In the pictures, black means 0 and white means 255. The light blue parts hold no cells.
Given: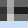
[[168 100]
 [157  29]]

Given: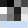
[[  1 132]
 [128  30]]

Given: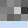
[[141 125]
 [125 202]]

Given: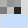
[[148 158]
 [196  38]]

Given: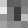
[[ 95  98]
 [121  61]]

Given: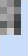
[[140  86]
 [165 128]]

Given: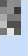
[[142 138]
 [146  59]]

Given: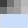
[[116 158]
 [151 159]]

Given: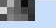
[[177  96]
 [115  94]]
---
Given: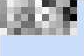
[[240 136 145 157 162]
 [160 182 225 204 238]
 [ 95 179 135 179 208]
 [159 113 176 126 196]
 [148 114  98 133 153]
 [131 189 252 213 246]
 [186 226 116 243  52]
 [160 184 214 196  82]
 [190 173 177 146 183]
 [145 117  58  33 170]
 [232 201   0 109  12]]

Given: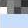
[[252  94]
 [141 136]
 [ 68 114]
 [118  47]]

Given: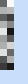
[[ 58  85 223 174 158 230 179  95 178 102]
 [ 27 174 104 212  90  22 134  62 184 249]]

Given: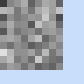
[[129 167 223 137 159  88 136  83 182  60]
 [157 187 181 113 168 159 171 143 173 134]
 [146 123 143 143 153 117 137 122 121 149]
 [114 142 145 131 113 135 141 134 156 172]
 [144 110 161  94 163 144  89 153 119  99]
 [ 99 200 124 113 189 115 194 147 169 136]
 [115 134 185 126 103 151 158 201 188 170]
 [ 99 114 119 153 132 158 167 147 160 161]
 [135 109 151 134 158 141 108  77 194 100]]

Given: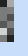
[[123 210  88 123 123  35]
 [ 35  80 125  80 125 169]]

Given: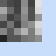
[[ 36 133  71 125 167  94]
 [ 85  87 116  65 106  72]
 [ 86 141  63  83  66  63]
 [115 179 129 137 148 139]
 [123 125 146  81  80  66]
 [141 201 218 151 217 225]]

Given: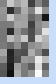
[[ 86  93 139 166 122 118 119 122 145 151 132]
 [ 16  28  39  35 106 188  41 124 205  45 199]
 [173 159  78  85 143 158 147 166 156 112 163]
 [122 124 153  78  91 201 114 163 160 173 184]
 [148  92 146 173 143  79  77  64 104 131  64]
 [251 219 233 134 154 211 133 141 129 227 132]
 [131  98 186  77 171 181 224 158  22 144  92]]

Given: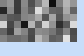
[[129 102 210 117  38 130]
 [108  61  71  88 137 149]
 [107 159 125  83  58  59]
 [116 132  23 133 131 137]
 [ 72  76 181 139  94  79]
 [183 141 100 170 221 126]
 [148 135 210  85 154 184]
 [ 94 118 147 166 100  14]
 [102  86  46  86  95 125]
 [225 133  90 146 169 180]
 [ 81  75 217 159 100 150]]

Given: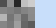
[[134 181 133  79]
 [121 117 127 145]
 [158 145 118  38]
 [102 108 132 192]
 [ 91 138 140 205]]
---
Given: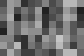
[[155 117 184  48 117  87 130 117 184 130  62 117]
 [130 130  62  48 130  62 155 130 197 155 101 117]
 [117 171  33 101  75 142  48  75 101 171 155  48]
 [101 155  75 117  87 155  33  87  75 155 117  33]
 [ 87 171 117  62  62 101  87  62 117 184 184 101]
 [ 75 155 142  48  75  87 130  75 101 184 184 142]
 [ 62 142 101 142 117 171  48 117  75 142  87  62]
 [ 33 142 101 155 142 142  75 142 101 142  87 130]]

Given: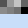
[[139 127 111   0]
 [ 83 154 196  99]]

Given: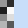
[[181  88]
 [151  45]
 [138 221]
 [ 30 250]]

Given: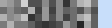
[[178 138 152 193  52  81 152  81 138  65 109 166 193  97]
 [166 152 122 209  81  81 138  81 138  52 122 178 193 122]
 [122 178 122 122  97  65  52  65  81 152 109  38 166  97]
 [109 138 109  97 178  65 152  65 138  97 109  81 138  81]]

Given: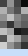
[[206 147 106  52]
 [192 163  24  37]
 [177 119  82 177]
 [147 192 133 106]
 [106  52 119  94]
 [ 82 192 163  94]
 [ 67 147  67  11]]

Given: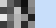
[[233 125 180 151  31]
 [206  98  59  15 139]
 [ 71  83 194  31 125]
 [ 59  98 180  43 139]]

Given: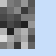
[[219 166 136 166  72]
 [193 123 110 150  85]
 [178  31 150 178 110]
 [123 150  57 193  98]
 [ 85 110 136  57  98]
 [ 72  85  72 123 123]
 [ 45  72  57  31 150]]
